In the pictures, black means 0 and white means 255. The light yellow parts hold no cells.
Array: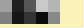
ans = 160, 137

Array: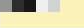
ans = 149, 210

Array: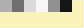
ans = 175, 21

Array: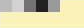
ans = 188, 153

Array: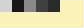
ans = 211, 43

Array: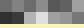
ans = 108, 119

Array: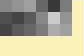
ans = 135, 159

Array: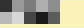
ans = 49, 92

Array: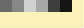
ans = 106, 21
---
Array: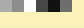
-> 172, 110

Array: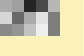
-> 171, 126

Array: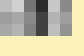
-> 190, 147

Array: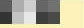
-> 93, 73

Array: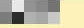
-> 158, 200

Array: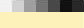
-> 241, 40

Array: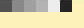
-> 82, 37
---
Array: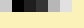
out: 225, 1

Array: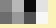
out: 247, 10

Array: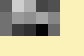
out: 206, 5

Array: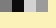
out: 210, 12

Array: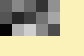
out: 206, 4

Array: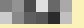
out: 224, 43
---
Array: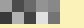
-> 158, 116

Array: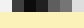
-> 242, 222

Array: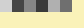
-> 209, 111

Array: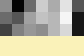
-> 141, 23

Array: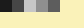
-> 27, 93

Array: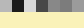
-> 184, 155

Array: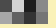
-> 75, 117
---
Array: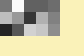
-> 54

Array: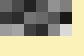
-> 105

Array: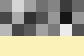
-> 151

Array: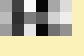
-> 94

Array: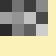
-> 148

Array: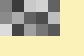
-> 98
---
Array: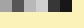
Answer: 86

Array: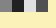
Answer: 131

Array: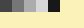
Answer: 118

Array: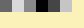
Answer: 103

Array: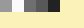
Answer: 111

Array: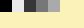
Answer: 119

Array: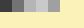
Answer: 160

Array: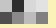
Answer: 128

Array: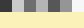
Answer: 110
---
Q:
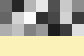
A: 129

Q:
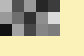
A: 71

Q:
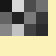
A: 66

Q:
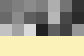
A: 217

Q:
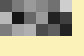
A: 176

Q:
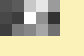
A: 135

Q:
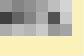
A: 181
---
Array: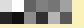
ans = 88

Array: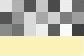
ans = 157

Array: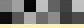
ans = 76

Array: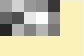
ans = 142

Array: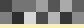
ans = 138

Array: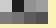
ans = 81
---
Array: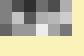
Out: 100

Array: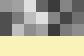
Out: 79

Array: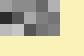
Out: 186

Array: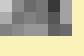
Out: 129

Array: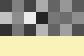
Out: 48

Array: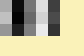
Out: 150
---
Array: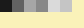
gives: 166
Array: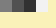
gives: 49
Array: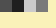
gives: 203
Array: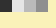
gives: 186
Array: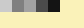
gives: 162
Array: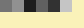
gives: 29
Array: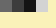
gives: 20
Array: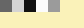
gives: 17
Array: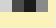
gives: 27
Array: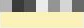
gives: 82
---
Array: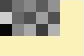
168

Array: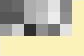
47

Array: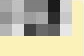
65

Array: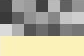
85

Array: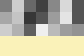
95

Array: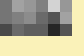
94

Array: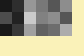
160

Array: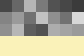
94

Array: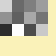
76

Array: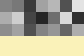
81
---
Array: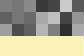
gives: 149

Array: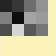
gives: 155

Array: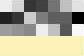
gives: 1

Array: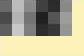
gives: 157

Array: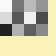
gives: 75

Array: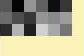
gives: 157

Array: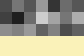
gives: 173
